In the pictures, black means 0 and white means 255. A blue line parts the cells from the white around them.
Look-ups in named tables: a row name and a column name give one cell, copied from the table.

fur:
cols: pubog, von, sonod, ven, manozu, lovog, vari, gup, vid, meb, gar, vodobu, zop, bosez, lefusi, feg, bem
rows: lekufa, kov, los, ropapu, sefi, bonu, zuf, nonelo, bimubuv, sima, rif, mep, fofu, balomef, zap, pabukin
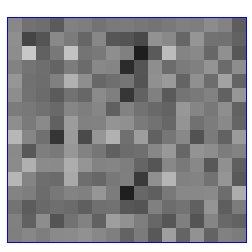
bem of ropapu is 141
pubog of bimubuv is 183
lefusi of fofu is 138
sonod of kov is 84
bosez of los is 137
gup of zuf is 96
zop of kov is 102
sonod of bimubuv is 112
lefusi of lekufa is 140
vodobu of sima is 152
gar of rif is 85
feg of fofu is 109
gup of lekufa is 122
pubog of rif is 139
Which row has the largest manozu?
los

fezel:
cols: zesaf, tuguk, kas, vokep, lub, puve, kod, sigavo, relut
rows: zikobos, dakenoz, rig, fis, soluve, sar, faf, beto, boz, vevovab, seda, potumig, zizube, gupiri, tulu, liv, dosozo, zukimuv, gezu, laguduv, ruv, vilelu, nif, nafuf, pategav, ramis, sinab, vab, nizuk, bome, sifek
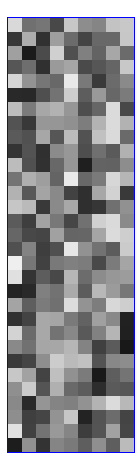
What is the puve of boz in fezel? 82
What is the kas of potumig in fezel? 158
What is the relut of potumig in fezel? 182
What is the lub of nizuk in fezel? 198
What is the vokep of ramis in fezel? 191
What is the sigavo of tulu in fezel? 218
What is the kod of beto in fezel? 179
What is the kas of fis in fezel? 48
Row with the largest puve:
pategav

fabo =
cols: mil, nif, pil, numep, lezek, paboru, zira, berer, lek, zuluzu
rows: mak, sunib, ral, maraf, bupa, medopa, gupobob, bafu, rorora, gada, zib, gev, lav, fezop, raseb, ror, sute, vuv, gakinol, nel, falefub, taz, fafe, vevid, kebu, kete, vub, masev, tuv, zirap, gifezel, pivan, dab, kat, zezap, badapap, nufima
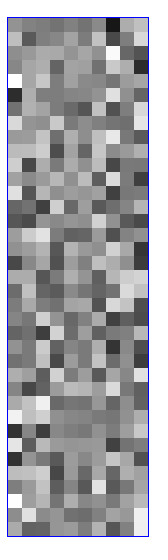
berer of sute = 209
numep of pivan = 89
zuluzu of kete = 225
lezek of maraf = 163
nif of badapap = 224
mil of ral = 142
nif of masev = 194
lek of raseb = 89
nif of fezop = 114
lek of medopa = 144
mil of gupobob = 114
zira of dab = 168
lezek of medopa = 133
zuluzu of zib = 120
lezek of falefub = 164
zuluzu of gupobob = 216
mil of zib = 206
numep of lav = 143
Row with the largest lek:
nel

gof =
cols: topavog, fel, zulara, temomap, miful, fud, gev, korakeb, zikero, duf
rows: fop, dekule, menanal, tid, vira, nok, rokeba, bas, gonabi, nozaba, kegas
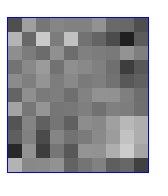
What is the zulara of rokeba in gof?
149
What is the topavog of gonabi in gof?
95
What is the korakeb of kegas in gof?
94
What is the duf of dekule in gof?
91
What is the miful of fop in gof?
129
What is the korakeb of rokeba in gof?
128
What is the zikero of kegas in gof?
103
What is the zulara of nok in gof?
122
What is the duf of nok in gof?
110
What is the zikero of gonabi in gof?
194
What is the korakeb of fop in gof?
105
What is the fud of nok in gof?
130
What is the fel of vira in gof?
127
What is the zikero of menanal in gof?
147
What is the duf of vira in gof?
96
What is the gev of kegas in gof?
129
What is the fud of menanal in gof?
128
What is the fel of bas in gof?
132
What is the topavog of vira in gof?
139
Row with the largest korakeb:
nozaba

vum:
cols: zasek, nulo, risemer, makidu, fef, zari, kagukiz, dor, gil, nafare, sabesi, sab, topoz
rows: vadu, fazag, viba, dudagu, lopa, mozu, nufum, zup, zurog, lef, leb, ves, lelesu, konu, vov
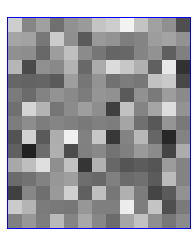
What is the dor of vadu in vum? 205
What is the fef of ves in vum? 159
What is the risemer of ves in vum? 130
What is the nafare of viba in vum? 132
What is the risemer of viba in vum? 104
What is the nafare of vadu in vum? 195
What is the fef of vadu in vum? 145
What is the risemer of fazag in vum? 120
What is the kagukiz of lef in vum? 136
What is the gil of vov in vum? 166
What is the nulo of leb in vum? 190
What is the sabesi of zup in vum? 88
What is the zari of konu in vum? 151
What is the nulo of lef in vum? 33
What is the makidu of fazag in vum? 203
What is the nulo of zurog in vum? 210
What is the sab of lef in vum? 68
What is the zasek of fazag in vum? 165

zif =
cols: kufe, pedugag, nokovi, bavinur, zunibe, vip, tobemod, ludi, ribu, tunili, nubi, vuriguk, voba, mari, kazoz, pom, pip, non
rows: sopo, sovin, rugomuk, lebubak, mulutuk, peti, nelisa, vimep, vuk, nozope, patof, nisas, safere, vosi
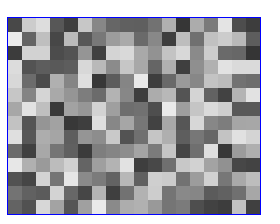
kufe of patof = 231
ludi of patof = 179
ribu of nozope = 141
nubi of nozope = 123
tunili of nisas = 96
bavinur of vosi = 163
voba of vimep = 86
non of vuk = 212
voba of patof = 200
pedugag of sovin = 100
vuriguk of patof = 111
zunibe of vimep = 56
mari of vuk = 119
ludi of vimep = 135
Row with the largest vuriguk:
nelisa

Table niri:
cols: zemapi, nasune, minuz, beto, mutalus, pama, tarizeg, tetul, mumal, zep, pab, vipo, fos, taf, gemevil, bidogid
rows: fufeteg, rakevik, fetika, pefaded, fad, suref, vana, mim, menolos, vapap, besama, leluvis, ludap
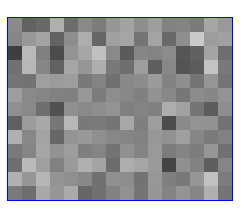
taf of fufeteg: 123
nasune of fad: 115
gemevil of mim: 146
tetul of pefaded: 121
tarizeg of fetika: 192
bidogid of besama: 133
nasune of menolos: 135
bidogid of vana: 142
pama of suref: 152
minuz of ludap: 168
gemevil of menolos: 123
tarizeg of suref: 124
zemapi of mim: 96
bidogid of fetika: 110

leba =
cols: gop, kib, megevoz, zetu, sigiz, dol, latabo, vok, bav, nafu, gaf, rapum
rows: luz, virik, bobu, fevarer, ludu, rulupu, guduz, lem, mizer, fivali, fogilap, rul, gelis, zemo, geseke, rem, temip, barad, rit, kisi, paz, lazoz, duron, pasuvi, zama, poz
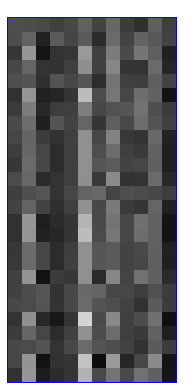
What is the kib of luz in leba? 77
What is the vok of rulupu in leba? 118
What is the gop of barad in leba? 56
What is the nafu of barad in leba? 71
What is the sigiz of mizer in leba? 64
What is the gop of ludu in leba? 79
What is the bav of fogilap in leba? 67
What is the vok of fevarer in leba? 135
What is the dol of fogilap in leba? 144
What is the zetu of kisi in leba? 50
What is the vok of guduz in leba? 82
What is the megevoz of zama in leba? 18
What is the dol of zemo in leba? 145
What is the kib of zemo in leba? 99
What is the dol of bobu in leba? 153
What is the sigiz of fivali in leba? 63
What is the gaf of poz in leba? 96
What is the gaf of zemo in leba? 101

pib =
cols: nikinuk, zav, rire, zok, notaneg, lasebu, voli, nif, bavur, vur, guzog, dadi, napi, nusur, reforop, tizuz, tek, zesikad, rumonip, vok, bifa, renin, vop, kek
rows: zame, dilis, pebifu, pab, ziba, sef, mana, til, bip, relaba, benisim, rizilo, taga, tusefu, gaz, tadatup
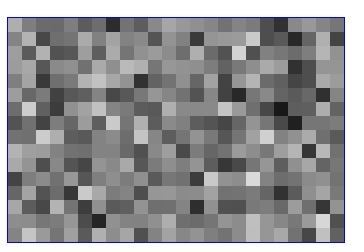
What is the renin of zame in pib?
152
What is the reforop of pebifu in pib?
107
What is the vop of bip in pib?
111
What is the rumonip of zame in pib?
78
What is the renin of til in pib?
118
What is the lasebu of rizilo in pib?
86
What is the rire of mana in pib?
96
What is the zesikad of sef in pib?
119
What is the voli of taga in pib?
168
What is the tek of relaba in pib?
155
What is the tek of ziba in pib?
150
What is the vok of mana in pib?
24

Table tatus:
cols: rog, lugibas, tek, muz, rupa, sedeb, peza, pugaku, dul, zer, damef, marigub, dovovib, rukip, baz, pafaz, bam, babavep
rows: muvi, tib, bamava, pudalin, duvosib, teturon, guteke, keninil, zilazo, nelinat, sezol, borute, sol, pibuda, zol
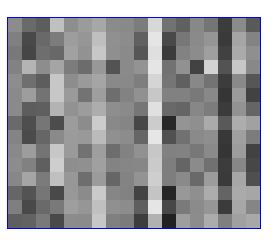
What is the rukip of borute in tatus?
105
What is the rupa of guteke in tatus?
146
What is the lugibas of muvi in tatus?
106
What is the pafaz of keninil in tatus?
89
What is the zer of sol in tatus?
67
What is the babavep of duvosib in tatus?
86
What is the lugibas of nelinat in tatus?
157

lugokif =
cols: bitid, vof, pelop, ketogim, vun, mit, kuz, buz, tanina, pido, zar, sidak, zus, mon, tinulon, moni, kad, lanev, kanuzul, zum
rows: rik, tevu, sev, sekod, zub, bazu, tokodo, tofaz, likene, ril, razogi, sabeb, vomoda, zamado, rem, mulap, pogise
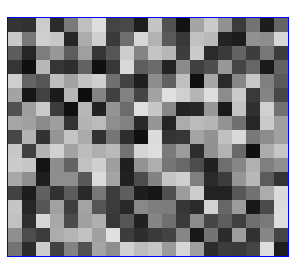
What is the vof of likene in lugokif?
179
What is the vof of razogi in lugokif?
199
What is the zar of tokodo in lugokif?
199
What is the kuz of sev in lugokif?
54
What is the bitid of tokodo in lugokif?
81
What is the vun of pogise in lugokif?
131
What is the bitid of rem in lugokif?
193
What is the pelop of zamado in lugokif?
86
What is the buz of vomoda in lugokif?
59

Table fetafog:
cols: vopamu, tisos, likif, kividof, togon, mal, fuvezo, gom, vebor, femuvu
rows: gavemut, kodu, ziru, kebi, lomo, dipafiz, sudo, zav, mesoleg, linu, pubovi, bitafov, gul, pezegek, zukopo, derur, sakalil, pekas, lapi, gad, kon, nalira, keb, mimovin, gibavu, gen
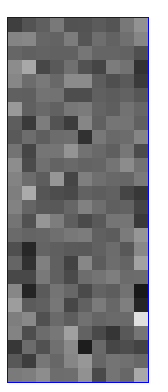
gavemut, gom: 84
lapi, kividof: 96
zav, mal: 134
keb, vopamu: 131
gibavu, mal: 151
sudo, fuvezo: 100
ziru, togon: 97
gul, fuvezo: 93
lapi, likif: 121
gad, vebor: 114
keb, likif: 108
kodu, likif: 102
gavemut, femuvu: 146
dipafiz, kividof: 114
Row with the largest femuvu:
nalira

